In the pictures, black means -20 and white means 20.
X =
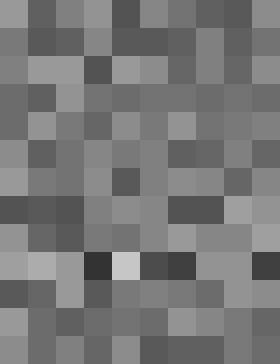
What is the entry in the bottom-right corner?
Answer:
-3
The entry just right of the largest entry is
-8
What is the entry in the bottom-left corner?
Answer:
2
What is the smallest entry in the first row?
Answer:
-7
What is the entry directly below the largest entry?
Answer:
-1
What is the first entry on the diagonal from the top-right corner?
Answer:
2
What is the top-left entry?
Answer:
4
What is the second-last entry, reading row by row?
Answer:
-1
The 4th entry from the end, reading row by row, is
-5
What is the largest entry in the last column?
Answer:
5
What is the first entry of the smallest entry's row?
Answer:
5
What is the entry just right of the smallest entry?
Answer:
11
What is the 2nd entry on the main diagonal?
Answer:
-6
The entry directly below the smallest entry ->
-6
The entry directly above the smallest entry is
-1
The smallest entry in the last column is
-10
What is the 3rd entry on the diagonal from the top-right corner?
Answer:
0
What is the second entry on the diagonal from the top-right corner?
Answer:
-5
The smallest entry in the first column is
-7
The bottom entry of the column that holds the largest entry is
2
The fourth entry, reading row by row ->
3
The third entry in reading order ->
0

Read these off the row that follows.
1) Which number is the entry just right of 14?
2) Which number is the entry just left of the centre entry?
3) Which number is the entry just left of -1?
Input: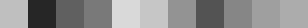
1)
11
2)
14
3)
-5

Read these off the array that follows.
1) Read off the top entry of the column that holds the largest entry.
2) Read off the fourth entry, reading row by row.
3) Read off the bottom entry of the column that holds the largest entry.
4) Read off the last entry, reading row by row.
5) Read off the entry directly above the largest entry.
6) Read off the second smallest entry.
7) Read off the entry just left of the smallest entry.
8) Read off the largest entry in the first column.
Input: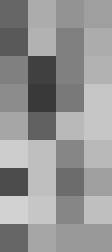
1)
-4
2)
5
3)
-4
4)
4
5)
-8
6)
-10
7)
2
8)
13
